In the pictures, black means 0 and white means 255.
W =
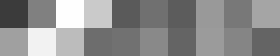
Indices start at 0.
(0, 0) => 59
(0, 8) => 120
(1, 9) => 100
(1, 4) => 113
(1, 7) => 155
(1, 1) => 242

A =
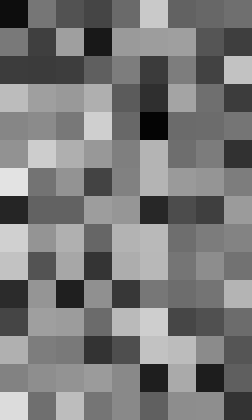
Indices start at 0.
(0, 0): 13
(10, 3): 144
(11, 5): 206
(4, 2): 120
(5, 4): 127
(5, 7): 124
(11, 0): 69
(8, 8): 131
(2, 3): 95
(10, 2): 31
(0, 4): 106
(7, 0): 37
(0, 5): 201
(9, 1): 83
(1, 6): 159
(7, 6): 76
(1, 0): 121
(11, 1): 159
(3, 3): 175
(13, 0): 130
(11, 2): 156
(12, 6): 188
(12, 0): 176
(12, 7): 139
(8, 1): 148
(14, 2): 189
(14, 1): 111
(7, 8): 155
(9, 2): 167
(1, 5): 157
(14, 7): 142
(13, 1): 142
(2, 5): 59
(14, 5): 96
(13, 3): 155

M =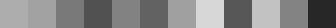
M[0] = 173
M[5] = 98
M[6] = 160
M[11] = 39

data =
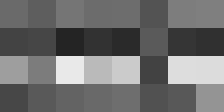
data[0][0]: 106
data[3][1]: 89
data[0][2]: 117
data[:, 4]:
[109, 42, 203, 110]
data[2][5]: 66
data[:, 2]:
[117, 36, 233, 99]
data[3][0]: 71
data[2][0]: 158
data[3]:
[71, 89, 99, 105, 110, 81, 88, 148]
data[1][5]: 90

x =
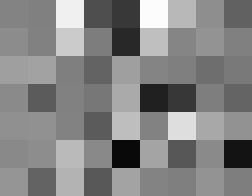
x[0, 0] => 131
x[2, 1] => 162
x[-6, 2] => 203
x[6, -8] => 99
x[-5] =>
[159, 162, 127, 99, 159, 132, 127, 110, 121]
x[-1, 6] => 127
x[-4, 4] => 170
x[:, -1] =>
[97, 128, 121, 100, 146, 19, 126]
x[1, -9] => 140
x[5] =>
[137, 141, 186, 137, 9, 164, 87, 138, 19]
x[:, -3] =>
[184, 133, 127, 55, 222, 87, 127]
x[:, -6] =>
[78, 125, 99, 119, 91, 137, 88]
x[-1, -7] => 179
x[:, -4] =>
[252, 191, 132, 32, 130, 164, 131]
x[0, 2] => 240
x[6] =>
[149, 99, 179, 88, 163, 131, 127, 147, 126]

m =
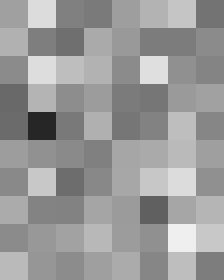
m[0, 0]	160
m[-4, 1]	200
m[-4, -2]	220
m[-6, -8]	107
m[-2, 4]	156
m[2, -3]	223
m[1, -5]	170
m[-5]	[157, 145, 138, 128, 166, 170, 186, 159]
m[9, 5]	134
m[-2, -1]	200
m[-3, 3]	165
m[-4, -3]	199
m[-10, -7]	220
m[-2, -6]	162
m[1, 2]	111
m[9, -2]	190
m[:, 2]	[128, 111, 190, 141, 121, 138, 109, 130, 162, 140]
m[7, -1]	181
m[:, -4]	[158, 153, 139, 123, 118, 166, 167, 155, 156, 171]
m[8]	[139, 152, 162, 184, 156, 144, 239, 200]
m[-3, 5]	96
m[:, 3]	[122, 170, 178, 156, 176, 128, 136, 165, 184, 159]
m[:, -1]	[115, 139, 132, 161, 134, 159, 144, 181, 200, 125]

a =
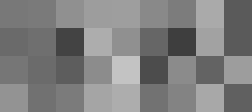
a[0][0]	120
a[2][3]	140
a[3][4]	173
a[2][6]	139
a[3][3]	165
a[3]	[147, 113, 123, 165, 173, 114, 131, 168, 96]
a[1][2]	67
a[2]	[118, 107, 93, 140, 195, 76, 139, 99, 157]
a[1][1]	111
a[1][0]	106

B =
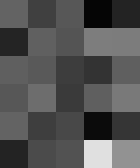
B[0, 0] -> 99
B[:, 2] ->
[87, 84, 61, 58, 72, 82]
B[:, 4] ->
[35, 124, 95, 121, 53, 146]
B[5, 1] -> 75
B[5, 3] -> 224
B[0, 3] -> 5
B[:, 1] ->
[64, 96, 89, 109, 62, 75]
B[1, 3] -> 125
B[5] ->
[35, 75, 82, 224, 146]
